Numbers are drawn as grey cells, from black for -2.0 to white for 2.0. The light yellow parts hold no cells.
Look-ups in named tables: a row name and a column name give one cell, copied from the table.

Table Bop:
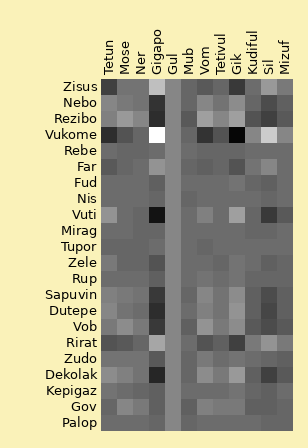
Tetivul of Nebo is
-0.2
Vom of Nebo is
0.1
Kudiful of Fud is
-0.4
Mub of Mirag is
-0.3
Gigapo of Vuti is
-1.7
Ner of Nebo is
-0.2
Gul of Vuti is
0.1
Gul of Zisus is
0.1
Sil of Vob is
-0.8
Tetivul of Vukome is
-0.7
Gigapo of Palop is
-0.4
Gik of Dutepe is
0.3

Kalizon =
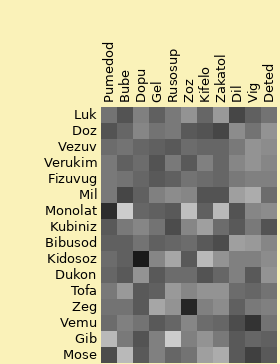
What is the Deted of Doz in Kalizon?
0.3
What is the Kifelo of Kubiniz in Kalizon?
0.5
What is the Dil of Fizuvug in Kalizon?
-0.1
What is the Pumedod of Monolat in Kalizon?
-1.3
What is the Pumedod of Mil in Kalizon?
-0.1
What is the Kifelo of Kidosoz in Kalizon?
0.9
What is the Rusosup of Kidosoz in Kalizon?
0.6
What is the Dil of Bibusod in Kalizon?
0.5
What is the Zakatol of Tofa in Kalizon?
0.3
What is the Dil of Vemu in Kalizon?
-0.8
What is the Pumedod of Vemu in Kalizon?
-0.3
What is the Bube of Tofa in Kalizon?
0.4
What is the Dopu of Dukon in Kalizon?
0.3
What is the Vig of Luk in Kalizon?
-0.5
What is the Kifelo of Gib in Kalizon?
0.3
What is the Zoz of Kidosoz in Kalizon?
-0.6
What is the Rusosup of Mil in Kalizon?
0.2
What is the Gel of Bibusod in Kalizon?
-0.5
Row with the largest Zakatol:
Monolat

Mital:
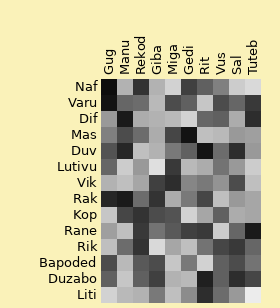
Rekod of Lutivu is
0.4
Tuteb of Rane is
-1.6
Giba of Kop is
-0.8
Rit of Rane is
-1.1
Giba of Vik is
-1.0
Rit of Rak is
-0.9
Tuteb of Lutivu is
1.2
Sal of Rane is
-0.4
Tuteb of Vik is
1.0
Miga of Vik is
-1.3
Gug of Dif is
0.4
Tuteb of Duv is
0.4
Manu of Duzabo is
1.1
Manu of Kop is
-0.9
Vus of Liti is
-0.3
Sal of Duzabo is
-1.3
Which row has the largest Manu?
Lutivu

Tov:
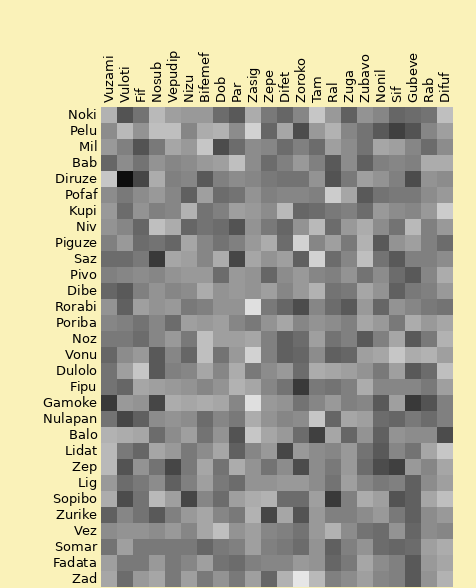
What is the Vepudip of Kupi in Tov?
0.1
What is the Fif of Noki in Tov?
-0.2
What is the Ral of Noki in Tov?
0.4
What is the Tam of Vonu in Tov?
0.2
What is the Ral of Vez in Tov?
0.8
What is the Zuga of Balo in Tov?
-0.4
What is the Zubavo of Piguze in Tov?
0.8
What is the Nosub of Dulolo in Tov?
-0.6
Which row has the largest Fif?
Dulolo

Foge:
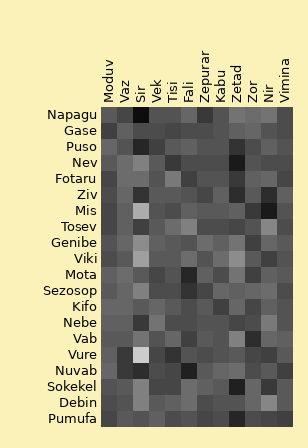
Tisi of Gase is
-0.9
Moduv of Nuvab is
-0.4
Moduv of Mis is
-0.9
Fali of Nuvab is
-1.5
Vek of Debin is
-0.6
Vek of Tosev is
-0.6
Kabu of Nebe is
-0.7
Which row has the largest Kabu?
Viki

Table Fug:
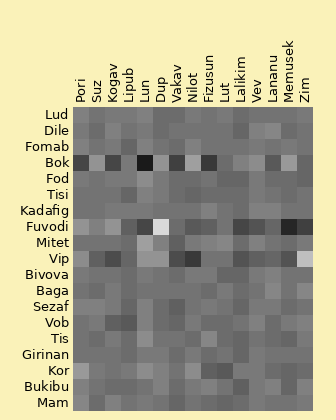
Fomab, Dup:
-0.2
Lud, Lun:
0.0
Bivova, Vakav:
-0.3
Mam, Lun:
-0.1
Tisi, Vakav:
-0.3
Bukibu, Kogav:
-0.3
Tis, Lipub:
-0.3
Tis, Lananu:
-0.3
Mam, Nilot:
-0.2
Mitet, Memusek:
-0.3
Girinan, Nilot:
-0.1
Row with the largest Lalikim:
Bok

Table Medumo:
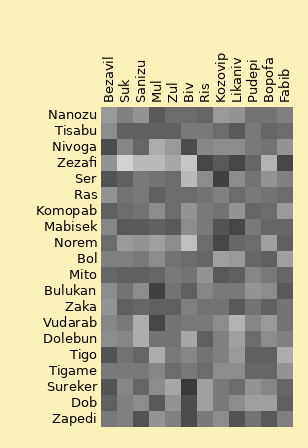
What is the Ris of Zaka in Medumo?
-0.2
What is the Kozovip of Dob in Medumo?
-0.1
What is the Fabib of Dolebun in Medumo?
0.0
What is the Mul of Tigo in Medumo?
0.7
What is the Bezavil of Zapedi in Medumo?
-0.1
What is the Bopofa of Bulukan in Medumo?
0.2
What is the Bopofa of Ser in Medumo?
0.3
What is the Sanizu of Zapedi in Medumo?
-0.7

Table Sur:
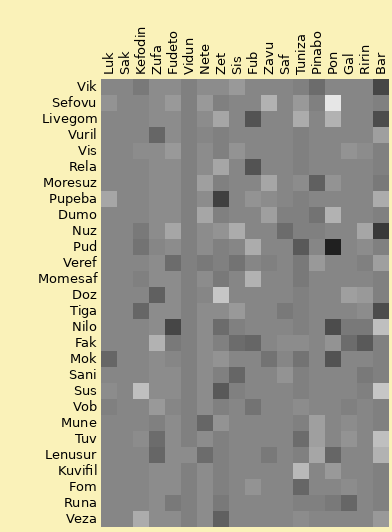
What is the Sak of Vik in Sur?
0.1
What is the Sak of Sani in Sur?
0.1
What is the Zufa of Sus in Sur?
0.2
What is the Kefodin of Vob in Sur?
0.1
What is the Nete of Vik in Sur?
0.2
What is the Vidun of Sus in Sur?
0.0
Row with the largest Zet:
Doz

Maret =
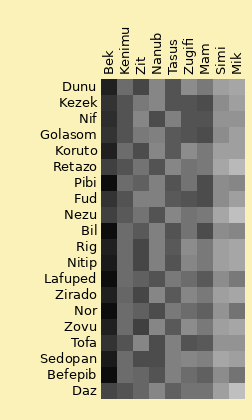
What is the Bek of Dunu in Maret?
-1.5
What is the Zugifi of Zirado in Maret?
0.1
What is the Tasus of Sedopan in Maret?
0.0
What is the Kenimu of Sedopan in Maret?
-0.3
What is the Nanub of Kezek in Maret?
0.1
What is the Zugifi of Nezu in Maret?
-0.2
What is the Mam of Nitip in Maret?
-0.1
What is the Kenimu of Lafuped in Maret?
-0.3
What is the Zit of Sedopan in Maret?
-0.8
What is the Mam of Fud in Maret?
-0.8
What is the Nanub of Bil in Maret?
0.0
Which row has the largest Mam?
Sedopan

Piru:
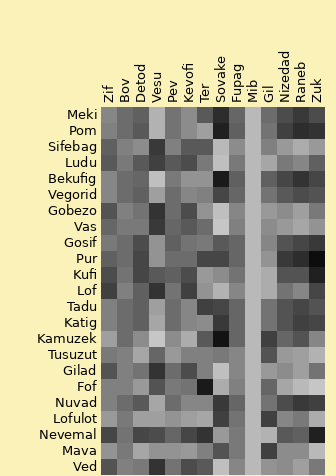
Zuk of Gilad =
-0.2
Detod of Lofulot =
0.5
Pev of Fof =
-0.1
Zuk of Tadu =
-0.7
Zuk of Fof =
1.1
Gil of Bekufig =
-0.5
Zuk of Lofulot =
0.7
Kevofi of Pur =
-0.3
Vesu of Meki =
0.8
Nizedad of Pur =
-1.1
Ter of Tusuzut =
0.0
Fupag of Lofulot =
-0.2
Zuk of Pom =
-1.2
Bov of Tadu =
-0.3
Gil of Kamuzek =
-1.0
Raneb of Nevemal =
-0.5
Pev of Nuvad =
-0.3
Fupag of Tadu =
-0.4
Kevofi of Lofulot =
0.5

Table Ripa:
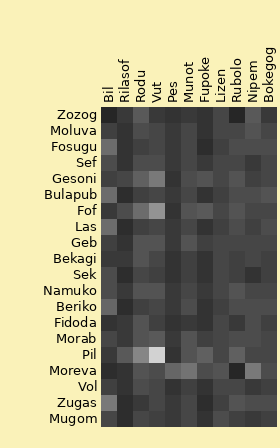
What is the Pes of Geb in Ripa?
-1.1
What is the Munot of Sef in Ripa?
-0.9
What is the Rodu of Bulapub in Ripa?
-1.0
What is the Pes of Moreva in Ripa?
-0.4
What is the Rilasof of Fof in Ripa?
-0.8
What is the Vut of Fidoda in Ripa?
-1.0
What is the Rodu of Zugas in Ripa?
-1.1

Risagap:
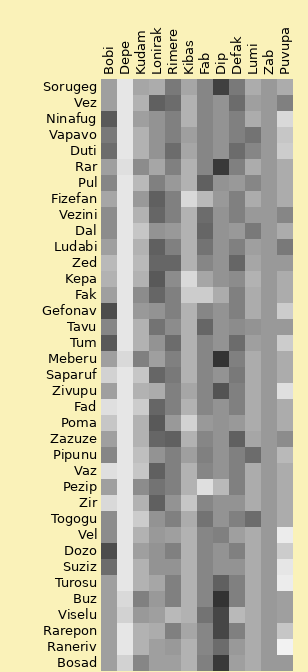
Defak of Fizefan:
0.0
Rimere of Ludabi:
0.0
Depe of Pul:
1.6
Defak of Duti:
-0.3
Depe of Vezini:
1.6
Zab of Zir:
0.4
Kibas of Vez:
0.8
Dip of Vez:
0.3
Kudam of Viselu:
0.4

